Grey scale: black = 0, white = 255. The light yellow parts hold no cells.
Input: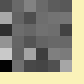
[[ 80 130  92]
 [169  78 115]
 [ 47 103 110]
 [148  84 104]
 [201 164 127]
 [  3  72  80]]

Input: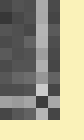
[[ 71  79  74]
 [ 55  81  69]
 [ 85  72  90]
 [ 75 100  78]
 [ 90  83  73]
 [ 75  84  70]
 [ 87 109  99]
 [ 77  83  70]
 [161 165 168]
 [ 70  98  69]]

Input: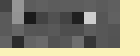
[[ 68  92  92  93  91]
 [ 90  26  81  32  86]
 [ 90  86  89  78  87]
 [ 99 100  82 110  87]]

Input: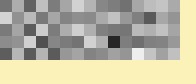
[[116  98 124 210 135 113 189 170]
 [211 185 166 142 170 152  90 148]
 [122  92 124 207 128 118 176 165]
 [140 208 134 115 176 126 128 152]
 [ 93  91  91 164 139 149 195 192]]

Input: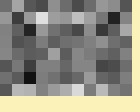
[[110  87 143  75 151  84]
 [151 153 157 190 118 132]
 [129  36 113  72  57 168]
 [131  90  94 116 144  98]
 [134  92 160 135 108 129]
 [ 85  62 128 133  70 109]
 [112  18 113 104 101 126]
 [ 87 178 154 217 185 114]]

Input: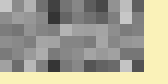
[[199 178  65 135  72 189]
 [141 151  52 125  98 199]
 [124 146 127 161 164 123]
 [142 127 163 133 166 149]
 [122 154 122 142 153 118]
 [161 184  53 136  99 196]]
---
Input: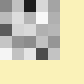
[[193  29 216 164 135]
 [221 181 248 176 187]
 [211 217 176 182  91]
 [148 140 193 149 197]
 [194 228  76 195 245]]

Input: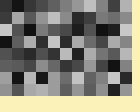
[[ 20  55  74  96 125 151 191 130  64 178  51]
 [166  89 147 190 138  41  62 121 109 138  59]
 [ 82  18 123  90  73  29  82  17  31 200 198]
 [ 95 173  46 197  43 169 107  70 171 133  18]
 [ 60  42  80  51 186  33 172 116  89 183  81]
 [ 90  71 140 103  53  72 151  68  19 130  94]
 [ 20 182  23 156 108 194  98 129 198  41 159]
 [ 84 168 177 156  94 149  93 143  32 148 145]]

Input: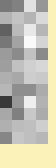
[[129 225 150 120]
 [195 180 217 179]
 [186 232 182  97]
 [163 249 212 119]
 [139 194 138 155]
 [193 208 215 158]
 [168 205 201 175]
 [142 142 171 183]
 [152 238 178  57]
 [128 200 171 168]
 [188 191 206 176]
 [198 191 183 134]]

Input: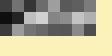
[[114  53 108 158  89  95 123  63]
 [ 36 190 209 133 141 195 176  14]
 [155 116 105  88  87 138  78  59]]

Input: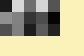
[[215 110 213  84  26]
 [130  53  77   5 144]
 [128  29  91  34  79]]

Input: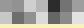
[[146 207 183  44 115 158 152]
 [110 145 218 102 138 226 199]]

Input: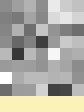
[[159 178 141 234 204 193 140]
 [121 164 135 218 230 212 128]
 [177 110 197 147 126 110 133]
 [103 129  62 154 202 190 140]
 [ 55 184 149 246 168 175 185]
 [159 157 147 177 165 140 154]
 [171 186 186 179 182 145 254]
 [156 157 209  65  70 188 108]]
